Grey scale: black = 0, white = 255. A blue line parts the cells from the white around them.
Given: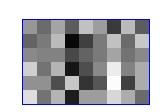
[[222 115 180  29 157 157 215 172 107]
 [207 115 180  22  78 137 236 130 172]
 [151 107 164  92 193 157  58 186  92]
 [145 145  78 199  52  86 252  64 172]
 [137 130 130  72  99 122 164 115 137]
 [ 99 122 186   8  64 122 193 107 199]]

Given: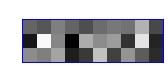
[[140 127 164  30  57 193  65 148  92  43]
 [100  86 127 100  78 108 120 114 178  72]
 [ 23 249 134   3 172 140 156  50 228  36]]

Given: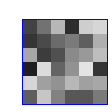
[[214 160 146 183 160 167]
 [167  60  80 138 153 190]
 [ 94 198 130  87  87 122]
 [ 67 114 183  45 206 214]
 [ 53  74 107 122  94 175]
 [ 31 220 100 146 228  53]]

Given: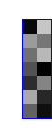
[[169  39]
 [155 118]
 [112 184]
 [ 98  15]
 [ 82   3]
 [ 45 132]
 [  9 198]]

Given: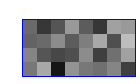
[[133  85  71  79 140  63 112 161]
 [120 168  21 147 120 112 133  63]
 [106  55  85 153  92  55 161 153]
 [ 99 106 140  92 126 168  79 189]]

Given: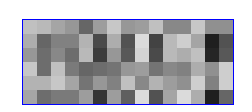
[[199 109 192 122 102 109 116 151 157 116 136 129 173 144 206]
 [192 185 165 151 102 157 199 151 157 192 136 136 199 144 144]
 [179 179 199 165 116 151 129 192 136 179 157 144 206 129 206]
 [173 102 129 129 179  74 173  82 219  67 185 206 165  31  82]
 [165 109 122 122 157  53 157  95 219  82 165 219 173  31 102]
 [151 109 136 109 185  60 151  88 212  74 185 173 192  37  88]]
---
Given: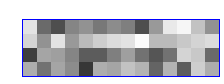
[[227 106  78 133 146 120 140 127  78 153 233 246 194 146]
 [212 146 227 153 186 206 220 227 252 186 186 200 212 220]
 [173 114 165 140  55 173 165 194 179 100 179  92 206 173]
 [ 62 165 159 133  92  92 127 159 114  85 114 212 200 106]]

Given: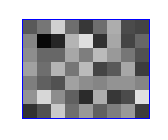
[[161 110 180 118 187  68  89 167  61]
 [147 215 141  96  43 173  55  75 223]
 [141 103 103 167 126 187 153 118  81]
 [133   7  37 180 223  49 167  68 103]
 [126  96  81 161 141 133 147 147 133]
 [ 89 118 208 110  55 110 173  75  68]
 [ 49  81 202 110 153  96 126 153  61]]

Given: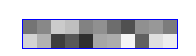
[[211 178  62  88  47 166 172 244  96 223 237]
 [116 136 203 191 130 144 109  80 144 152 124]]

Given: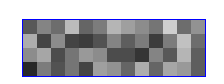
[[173  68 140  68  60  82 132  94 124  60 124 193 109]
 [140 166  76 117 153 140  76  76  53 132  88 181  94]
 [ 88 132 109 187 101 124 181 159 140 117 207 109 146]
 [ 40 124  82 117  68 159 146 101 173 101 166 153  94]]

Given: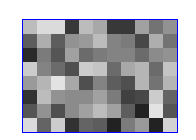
[[219 100 204  50 100  93  34 123 154  34 211]
 [204 131 107  79 204 196 107 168 181 107 196]
 [188 219 219  56 188 168  56  56 161 115 146]
 [154 181 227 168  79 131  93  79 181 115 181]
 [ 93 174  93 146 154 188 131 123  72 174 115]
 [ 85 146  79 139 161 188 161  93  34 227  85]
 [ 50 188 146 139 139 161 123  64  72 204 100]
 [ 42 123  85 161 107 123 131 131 107 139 146]]

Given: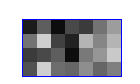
[[115 207  65  34 180 134 180]
 [ 81 207 109 102 142 102 127]
 [ 59  73  94  13 121 150 201]
 [ 27  94  13  73  59 115 157]]

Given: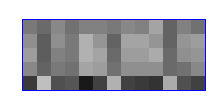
[[157  93 129 121 177 164 106 157 157 171 106 143 149]
 [143  93 143 121 177 149  99 164 164 149  99 149 157]
 [136  99 121 113 164 157 113 143 143 143 106 113 136]
 [121 106 136 113 129 129 121 136 129 164  99 129 113]
 [ 58 191  80  86  25  65 177  65  58  51 171  80  65]]
